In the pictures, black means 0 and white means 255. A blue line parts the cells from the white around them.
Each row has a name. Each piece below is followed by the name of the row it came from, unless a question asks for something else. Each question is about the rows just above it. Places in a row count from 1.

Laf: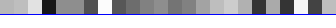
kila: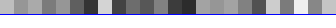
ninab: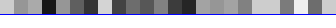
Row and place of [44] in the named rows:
kila, 14
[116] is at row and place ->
Laf, 13
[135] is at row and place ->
kila, 23
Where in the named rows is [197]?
kila, 24
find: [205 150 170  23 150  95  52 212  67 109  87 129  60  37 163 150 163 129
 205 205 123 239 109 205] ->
ninab

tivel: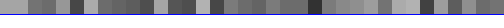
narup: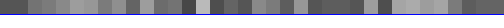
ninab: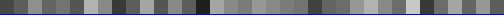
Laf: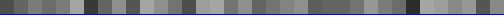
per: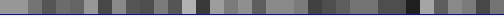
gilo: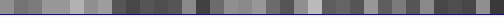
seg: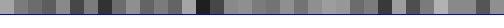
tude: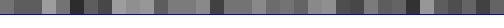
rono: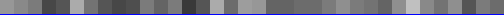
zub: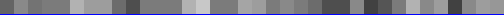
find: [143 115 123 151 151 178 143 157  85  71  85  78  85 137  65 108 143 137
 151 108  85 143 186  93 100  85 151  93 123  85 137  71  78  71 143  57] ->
gilo
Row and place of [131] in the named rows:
Laf, 21
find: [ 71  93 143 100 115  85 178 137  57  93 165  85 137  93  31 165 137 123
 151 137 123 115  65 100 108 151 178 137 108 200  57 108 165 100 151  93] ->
ninab

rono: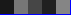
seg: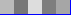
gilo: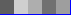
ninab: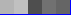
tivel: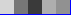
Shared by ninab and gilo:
[113]
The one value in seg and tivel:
[119]
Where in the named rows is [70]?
rono, 3
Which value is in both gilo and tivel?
[174]

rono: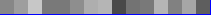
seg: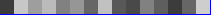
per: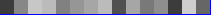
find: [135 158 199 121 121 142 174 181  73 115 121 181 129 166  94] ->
rono
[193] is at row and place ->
seg, 8
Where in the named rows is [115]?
rono, 10
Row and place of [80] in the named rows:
per, 9
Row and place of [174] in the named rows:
rono, 7
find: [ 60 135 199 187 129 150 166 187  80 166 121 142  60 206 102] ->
per

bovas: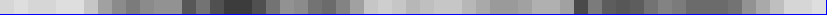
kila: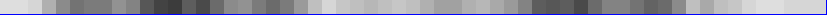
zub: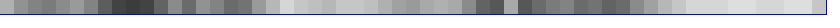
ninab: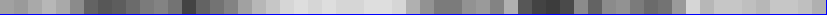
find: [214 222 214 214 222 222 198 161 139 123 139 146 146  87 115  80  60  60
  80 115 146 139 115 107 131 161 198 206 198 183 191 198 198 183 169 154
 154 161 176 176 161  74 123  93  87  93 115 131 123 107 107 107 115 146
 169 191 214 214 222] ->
bovas
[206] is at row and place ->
bovas, 28

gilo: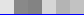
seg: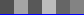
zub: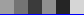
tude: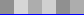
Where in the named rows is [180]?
gilo, 5
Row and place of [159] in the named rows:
zub, 1
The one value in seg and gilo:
[131]
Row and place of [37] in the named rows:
zub, 5
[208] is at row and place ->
tude, 4

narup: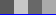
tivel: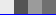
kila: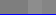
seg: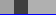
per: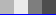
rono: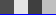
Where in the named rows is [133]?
kila, 4
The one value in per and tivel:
[235]
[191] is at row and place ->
rono, 4
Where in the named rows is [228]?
rono, 2
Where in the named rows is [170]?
narup, 4
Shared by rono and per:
[77]

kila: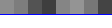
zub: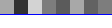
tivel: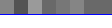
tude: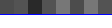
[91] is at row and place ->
zub, 5
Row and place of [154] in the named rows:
tivel, 3
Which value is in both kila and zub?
[125]
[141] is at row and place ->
kila, 1
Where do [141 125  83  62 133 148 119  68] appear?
kila
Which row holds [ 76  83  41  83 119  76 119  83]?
tude

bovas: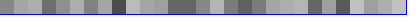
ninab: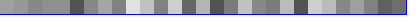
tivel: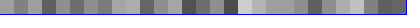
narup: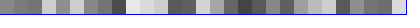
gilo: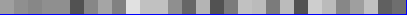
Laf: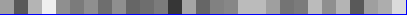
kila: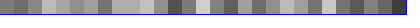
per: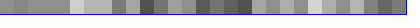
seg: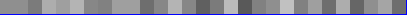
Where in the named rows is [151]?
ninab, 2
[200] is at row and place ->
kila, 24

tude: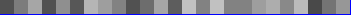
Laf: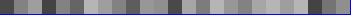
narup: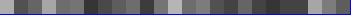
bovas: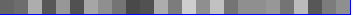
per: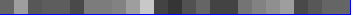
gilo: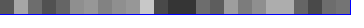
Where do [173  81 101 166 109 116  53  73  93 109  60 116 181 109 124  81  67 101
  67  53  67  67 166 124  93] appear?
narup
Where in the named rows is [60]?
narup, 11
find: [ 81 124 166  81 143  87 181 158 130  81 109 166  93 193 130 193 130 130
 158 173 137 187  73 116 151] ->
tude
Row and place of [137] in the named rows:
tude, 21

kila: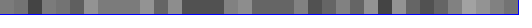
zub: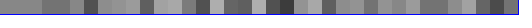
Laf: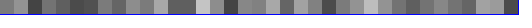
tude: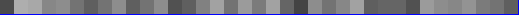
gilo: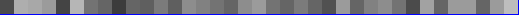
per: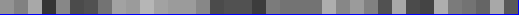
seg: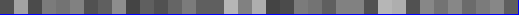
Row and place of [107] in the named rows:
seg, 34
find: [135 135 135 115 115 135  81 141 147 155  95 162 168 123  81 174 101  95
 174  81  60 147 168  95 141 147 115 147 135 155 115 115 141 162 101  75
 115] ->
zub
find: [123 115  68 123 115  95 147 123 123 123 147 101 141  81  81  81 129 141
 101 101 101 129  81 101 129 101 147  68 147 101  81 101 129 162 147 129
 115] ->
kila
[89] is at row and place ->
per, 37

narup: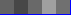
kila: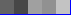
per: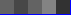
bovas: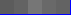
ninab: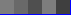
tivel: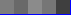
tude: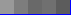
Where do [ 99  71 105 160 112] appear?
narup
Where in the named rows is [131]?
per, 4
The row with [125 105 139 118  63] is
tivel
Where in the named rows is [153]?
tude, 1
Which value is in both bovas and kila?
[99]
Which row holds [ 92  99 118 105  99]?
bovas
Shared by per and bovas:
[99]

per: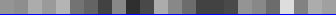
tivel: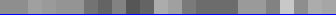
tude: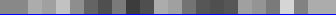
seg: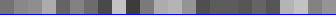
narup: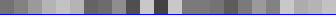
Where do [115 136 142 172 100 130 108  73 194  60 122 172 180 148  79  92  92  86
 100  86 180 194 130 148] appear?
seg
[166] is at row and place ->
tivel, 24
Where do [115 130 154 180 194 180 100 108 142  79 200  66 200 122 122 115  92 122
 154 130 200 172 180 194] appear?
narup

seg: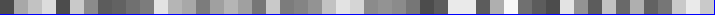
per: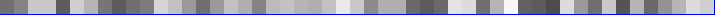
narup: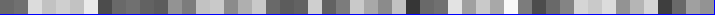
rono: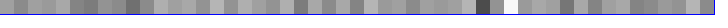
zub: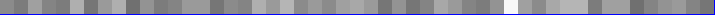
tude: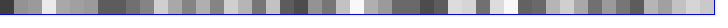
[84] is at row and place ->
per, 45
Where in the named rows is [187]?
per, 20

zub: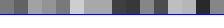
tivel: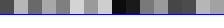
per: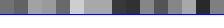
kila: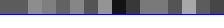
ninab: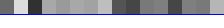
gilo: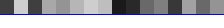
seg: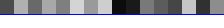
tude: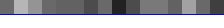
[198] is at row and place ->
seg, 14
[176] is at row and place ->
seg, 2
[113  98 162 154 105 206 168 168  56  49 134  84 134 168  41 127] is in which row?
per
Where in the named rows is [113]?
per, 1

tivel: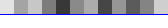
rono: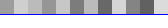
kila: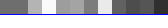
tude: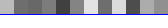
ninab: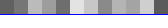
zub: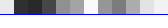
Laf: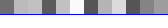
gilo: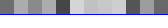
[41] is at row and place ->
zub, 3
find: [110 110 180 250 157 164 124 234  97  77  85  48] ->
kila
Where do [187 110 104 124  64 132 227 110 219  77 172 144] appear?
tude
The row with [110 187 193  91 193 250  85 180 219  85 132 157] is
Laf
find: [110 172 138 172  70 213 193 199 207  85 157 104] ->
gilo
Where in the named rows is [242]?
zub, 12
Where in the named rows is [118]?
ninab, 2

